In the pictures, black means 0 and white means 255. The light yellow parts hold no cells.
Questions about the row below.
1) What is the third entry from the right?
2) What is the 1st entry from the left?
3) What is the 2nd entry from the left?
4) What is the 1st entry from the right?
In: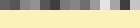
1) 165
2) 98
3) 86
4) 197

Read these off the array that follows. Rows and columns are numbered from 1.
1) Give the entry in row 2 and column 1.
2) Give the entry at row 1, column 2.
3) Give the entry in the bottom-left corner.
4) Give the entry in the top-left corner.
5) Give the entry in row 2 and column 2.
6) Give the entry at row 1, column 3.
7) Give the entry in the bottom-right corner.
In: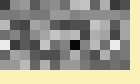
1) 121
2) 141
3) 152
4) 57
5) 121
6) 152
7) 100

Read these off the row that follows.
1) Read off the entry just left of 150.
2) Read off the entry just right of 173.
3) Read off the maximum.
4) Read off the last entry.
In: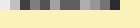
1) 173
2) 150
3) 235
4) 44

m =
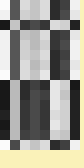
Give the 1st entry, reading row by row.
251
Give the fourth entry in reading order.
196
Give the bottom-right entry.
241
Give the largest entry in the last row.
251
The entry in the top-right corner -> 241
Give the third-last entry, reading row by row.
44
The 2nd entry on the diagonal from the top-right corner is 74
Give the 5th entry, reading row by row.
219
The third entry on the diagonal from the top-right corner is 219
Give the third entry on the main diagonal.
54
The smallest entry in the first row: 44
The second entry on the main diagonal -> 86

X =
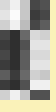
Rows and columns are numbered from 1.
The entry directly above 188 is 199
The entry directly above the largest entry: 240
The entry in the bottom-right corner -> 81
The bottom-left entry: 208
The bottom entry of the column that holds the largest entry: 240
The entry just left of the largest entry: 228
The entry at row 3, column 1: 208
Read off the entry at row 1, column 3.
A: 199
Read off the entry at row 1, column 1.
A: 217
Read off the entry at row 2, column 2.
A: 251
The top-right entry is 81

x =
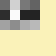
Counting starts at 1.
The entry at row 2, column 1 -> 45
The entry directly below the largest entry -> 141

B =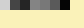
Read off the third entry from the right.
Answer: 120
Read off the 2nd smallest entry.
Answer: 37

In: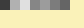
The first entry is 60
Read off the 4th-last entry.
134
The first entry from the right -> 101

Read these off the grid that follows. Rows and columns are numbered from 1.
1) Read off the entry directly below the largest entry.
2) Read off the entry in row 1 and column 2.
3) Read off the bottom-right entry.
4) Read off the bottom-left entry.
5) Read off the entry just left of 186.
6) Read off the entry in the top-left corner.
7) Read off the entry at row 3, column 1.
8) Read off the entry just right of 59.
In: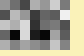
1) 80
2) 111
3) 131
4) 175
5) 80
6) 151
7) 197
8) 101

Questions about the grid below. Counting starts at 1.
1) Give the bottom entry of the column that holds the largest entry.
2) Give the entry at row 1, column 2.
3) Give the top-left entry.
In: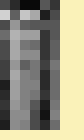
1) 30
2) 42
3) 75

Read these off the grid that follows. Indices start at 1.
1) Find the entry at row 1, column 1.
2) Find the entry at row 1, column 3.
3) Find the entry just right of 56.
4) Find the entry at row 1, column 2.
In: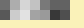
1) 110
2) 214
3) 79
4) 173

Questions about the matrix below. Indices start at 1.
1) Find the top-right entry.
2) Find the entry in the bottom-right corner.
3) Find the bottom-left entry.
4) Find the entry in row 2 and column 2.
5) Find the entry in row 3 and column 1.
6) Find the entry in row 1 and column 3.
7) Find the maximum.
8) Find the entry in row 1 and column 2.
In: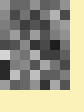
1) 145
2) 83
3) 156
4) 73
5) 125
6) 104
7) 212
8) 104

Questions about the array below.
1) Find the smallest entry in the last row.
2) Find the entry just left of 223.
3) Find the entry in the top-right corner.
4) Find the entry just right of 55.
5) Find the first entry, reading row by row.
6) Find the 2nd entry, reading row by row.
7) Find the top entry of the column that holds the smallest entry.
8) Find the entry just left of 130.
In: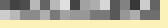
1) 88
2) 184
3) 100
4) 204
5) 100
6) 67
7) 55
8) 88

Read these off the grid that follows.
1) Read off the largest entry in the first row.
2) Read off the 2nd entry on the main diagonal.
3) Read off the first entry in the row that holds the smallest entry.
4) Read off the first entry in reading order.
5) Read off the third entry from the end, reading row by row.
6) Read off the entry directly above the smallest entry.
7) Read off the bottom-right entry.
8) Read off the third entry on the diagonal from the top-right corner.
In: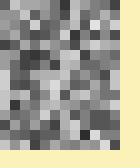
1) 196
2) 147
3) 137
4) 95
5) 147
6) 127
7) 76
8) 226

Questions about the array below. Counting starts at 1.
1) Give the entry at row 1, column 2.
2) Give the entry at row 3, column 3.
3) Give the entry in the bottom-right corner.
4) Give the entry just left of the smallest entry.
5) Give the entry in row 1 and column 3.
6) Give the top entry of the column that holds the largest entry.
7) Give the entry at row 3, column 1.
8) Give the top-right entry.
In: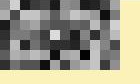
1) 208
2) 143
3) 143
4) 175
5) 27
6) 27
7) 27
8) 164

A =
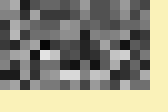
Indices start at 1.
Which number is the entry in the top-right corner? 69
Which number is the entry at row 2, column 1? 130
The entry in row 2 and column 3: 48
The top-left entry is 142
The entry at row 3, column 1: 48
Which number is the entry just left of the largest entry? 18
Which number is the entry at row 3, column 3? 130
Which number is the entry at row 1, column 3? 27
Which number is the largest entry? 227
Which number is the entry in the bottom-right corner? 111
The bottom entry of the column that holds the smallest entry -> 121
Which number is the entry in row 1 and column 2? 172
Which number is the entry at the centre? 69
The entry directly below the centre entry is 81
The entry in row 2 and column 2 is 130
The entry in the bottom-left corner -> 142
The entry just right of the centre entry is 36
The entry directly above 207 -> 18
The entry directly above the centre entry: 142
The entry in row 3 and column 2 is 172
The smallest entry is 6
